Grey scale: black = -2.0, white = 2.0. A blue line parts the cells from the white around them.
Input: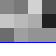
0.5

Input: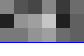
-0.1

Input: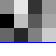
-1.4

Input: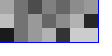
-0.2

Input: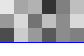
1.2

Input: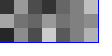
0.2

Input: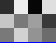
1.3

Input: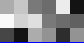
-1.7

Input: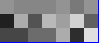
-0.9
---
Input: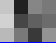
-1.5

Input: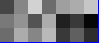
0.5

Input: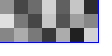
-0.5

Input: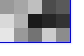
1.0

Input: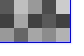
0.4

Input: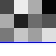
1.7

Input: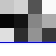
1.3
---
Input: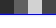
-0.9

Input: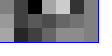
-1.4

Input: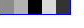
-1.2

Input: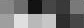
-1.3

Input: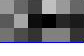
-1.8

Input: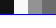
-0.3

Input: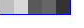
-0.6
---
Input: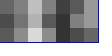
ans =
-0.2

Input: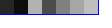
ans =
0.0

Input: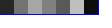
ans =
-0.2

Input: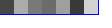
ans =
-0.1

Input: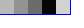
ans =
0.3

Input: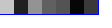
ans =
-0.7

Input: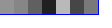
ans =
-0.1

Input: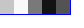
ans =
-0.1

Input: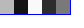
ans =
-0.1

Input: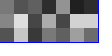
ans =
-0.3
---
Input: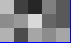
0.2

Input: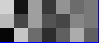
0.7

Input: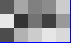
1.6

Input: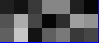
-1.1

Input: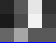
-0.6

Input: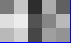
0.5

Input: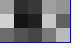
-0.1
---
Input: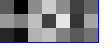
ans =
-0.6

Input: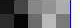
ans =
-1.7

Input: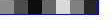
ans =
0.2

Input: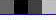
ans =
-0.4

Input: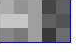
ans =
0.7

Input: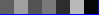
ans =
-0.5

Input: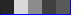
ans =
-1.4
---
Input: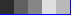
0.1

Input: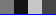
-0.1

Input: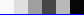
0.5

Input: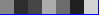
-0.9

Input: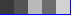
-0.3

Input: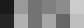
-0.4
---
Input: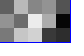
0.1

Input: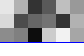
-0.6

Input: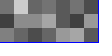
-0.6

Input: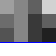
0.1

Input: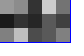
-1.2

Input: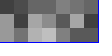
0.0

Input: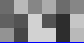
0.7

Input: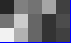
-0.2

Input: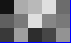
0.9

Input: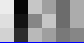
0.5
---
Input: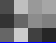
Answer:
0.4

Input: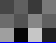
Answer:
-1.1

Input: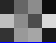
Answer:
0.2

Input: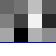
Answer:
1.0

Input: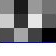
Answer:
0.4

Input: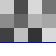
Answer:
1.4

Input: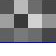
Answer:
-0.3

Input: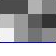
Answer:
0.8
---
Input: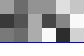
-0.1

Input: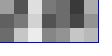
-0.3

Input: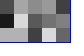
0.8

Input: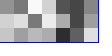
1.1

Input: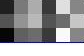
-1.9

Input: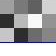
1.1

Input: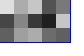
-0.5

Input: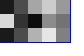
-1.6

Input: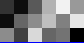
0.2
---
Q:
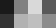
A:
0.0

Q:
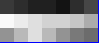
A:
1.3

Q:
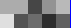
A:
-0.9

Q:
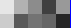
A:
0.2

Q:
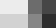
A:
1.7

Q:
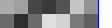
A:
-0.7

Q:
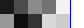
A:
0.2

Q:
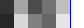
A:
-0.8
